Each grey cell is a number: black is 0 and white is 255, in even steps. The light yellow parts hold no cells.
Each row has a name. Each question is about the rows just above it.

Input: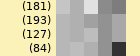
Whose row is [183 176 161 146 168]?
(193)
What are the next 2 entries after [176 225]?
[139 125]
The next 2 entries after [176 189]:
[146 168]
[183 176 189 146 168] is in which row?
(127)

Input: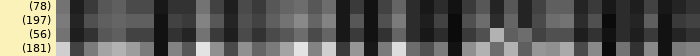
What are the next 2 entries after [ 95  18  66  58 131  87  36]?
[80 66]
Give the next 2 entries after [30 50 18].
[44 30]
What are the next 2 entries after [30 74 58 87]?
[101 109]
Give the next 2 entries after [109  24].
[58 18]
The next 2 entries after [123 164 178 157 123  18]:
[131  87]
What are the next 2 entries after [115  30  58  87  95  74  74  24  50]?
[ 50 115]
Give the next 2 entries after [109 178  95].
[150 144]

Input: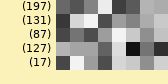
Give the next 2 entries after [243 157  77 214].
[201 143]
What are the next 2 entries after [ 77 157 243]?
[201 143]
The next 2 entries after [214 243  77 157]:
[131 172]
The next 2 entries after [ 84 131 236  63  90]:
[180 172]
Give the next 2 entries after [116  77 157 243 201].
[143 194]
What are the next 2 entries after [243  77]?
[157 131]
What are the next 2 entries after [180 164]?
[164  98]

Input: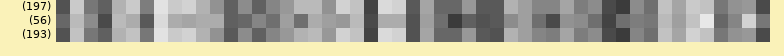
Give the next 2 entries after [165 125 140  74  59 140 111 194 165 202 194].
[119 146]
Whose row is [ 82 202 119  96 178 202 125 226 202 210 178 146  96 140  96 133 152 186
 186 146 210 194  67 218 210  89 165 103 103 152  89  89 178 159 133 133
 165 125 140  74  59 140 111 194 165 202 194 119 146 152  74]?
(197)

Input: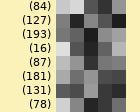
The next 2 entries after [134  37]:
[ 57 111]
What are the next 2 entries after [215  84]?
[ 51 148]
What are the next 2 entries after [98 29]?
[140 161]

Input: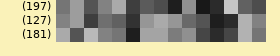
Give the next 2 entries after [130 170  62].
[91 77]
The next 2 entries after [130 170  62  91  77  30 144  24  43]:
[198  97]
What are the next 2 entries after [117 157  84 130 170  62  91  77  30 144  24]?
[ 43 198]
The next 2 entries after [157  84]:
[130 170]
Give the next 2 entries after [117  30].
[164 164]
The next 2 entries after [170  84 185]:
[130 117]
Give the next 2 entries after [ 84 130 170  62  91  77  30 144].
[24 43]

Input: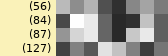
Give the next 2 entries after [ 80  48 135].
[164 123]
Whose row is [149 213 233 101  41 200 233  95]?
(87)
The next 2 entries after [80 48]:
[135 164]
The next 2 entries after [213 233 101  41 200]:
[233  95]

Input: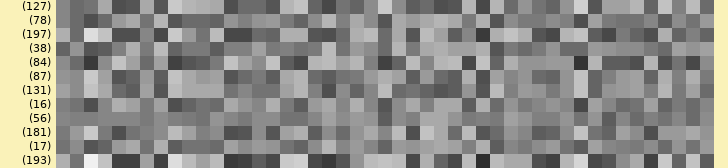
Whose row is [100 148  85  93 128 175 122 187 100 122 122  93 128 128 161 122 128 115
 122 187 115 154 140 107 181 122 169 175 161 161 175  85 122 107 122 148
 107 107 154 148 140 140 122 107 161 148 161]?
(38)
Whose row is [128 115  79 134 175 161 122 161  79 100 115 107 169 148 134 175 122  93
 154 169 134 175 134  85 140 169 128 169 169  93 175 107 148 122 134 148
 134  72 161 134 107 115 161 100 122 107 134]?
(16)
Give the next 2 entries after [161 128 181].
[122 161]
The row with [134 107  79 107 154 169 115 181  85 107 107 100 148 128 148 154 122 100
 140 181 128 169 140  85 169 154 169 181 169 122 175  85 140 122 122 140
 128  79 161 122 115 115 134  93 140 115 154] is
(78)
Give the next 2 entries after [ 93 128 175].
[122 187]
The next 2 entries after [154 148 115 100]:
[140 181]

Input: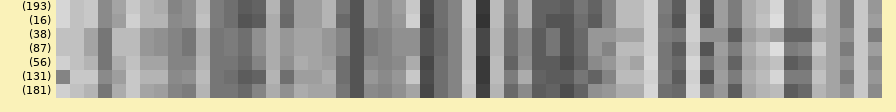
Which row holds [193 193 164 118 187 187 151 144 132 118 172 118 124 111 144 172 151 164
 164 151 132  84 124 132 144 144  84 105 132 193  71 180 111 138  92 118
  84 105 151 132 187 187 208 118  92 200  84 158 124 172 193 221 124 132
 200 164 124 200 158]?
(87)
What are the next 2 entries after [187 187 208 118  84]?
[208  77]

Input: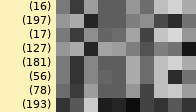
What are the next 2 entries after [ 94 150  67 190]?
[202 157]
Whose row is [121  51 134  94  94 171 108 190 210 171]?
(181)
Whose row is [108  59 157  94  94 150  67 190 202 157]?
(78)

